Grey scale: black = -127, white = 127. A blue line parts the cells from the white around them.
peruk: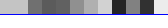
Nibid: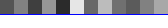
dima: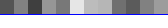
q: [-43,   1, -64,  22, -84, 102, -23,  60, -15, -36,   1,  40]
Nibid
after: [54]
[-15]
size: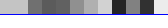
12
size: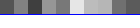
10

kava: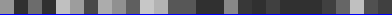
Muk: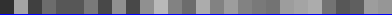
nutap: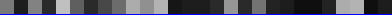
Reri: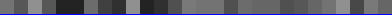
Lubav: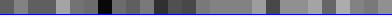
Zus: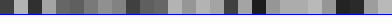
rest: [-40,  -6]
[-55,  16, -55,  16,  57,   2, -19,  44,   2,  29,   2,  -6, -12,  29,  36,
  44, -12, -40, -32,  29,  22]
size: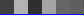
6
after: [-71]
[-79]
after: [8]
[-71]
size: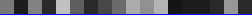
18

